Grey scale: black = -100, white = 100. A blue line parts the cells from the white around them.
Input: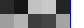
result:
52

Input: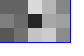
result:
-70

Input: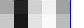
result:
63

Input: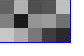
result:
17

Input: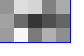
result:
-58

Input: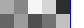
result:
93

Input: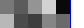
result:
16

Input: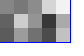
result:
16
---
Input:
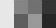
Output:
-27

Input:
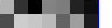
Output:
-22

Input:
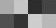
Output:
-59

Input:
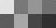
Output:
32

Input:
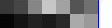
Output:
-68

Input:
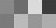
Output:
46

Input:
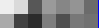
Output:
-38
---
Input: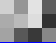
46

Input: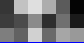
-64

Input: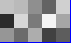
-4

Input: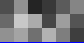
-45

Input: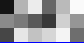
-56

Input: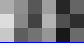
41

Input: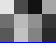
46

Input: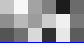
60

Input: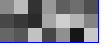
62
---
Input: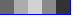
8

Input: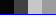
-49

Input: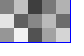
67

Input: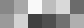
65

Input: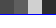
-42

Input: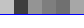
16

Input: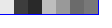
20
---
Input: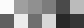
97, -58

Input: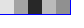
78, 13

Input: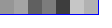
18, 40

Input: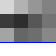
68, 7

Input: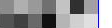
9, 75

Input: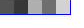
-35, 65

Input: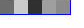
-15, 8
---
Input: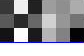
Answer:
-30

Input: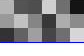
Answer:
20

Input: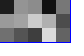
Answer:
21

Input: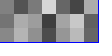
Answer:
-9

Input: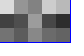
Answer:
-49

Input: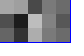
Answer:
-38

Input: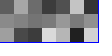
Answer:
8

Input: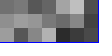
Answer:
12
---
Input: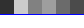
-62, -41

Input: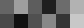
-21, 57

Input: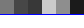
-5, -79

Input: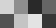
66, -58

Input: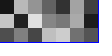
-83, -34

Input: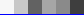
94, -51

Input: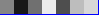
4, 69
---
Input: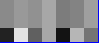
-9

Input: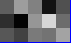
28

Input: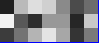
-4

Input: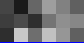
-25

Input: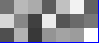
100

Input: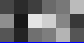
-33

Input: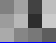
-27

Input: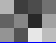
48
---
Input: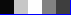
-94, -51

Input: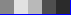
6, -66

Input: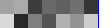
27, 60

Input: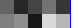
-21, 44

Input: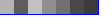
41, -54

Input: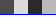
-40, 45

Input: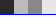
-67, 81

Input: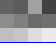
-22, 84
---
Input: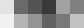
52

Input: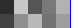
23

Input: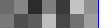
25

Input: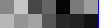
-86

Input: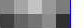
-62

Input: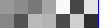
-63

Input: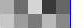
7
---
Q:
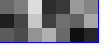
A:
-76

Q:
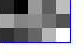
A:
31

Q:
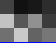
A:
52

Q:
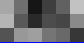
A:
42

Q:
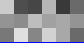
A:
16

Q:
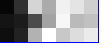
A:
-84

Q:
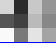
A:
-33
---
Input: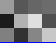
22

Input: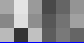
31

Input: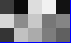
-53

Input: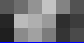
-31

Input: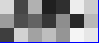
70

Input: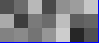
-37

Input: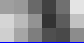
25
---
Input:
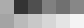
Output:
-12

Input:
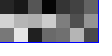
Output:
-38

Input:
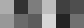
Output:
-50

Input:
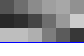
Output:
20

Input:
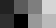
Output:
-1

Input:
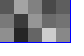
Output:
-16

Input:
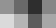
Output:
-64

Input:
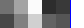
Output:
-65
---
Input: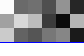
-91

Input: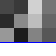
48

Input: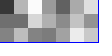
53

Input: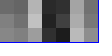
35

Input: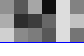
73

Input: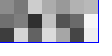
-17

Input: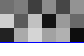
21

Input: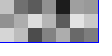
78

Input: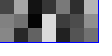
-40

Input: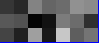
-15
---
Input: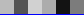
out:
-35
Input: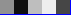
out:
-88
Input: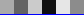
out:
-22
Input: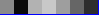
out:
-92
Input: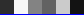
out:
94
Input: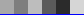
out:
-1
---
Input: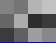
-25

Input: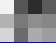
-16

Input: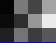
-9

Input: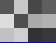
62

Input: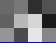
-41

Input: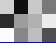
6

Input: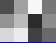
84

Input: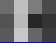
56
